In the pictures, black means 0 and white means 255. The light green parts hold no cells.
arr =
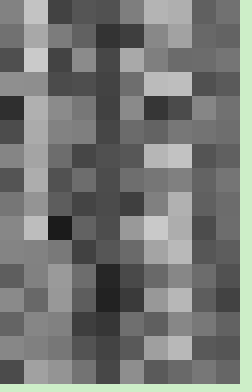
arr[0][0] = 130
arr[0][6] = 180
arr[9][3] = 98
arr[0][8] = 96
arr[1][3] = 97
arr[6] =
[133, 164, 109, 70, 80, 87, 182, 194, 84, 96]
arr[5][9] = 110
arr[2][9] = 117
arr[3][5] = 110
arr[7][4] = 76
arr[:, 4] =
[81, 51, 71, 67, 65, 70, 80, 76, 75, 77, 86, 38, 34, 54, 67, 71]
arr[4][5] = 138
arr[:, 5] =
[126, 62, 169, 110, 138, 107, 87, 110, 63, 153, 106, 73, 58, 111, 89, 142]
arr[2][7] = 107
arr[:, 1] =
[195, 168, 202, 142, 176, 171, 164, 173, 148, 189, 130, 129, 104, 134, 128, 161]
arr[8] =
[118, 148, 93, 68, 75, 63, 128, 177, 96, 108]
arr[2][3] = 139
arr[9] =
[135, 189, 27, 98, 77, 153, 201, 173, 76, 109]
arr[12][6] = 152
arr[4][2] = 139
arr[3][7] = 190
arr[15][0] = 75
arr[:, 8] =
[96, 104, 108, 80, 134, 115, 84, 99, 96, 76, 86, 108, 93, 120, 89, 119]
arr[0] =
[130, 195, 66, 85, 81, 126, 180, 175, 96, 113]
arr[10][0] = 132
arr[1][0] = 113
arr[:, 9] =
[113, 99, 117, 90, 113, 110, 96, 117, 108, 109, 93, 81, 66, 98, 85, 102]
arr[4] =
[47, 176, 139, 119, 65, 138, 54, 75, 134, 113]
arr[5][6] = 99

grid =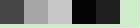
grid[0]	70
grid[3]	5
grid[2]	198

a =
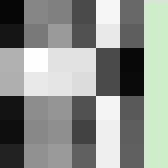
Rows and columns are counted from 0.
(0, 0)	6
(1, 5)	94
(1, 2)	154
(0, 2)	128
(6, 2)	153
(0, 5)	104
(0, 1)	132
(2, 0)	176
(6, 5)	96
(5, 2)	143
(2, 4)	74
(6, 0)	34
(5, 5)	93

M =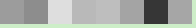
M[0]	156
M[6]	54
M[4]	190
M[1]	141

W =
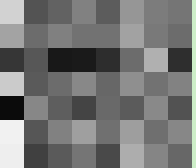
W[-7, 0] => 210
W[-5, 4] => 45
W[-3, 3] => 68
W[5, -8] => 241
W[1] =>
[163, 108, 128, 114, 114, 162, 121, 108]
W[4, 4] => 105
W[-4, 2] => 108
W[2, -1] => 46
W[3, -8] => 203
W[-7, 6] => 124
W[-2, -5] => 159
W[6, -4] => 73
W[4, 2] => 94
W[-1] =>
[238, 64, 90, 117, 73, 173, 133, 103]
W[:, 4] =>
[92, 114, 45, 103, 105, 112, 73]
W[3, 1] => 90
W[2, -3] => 108
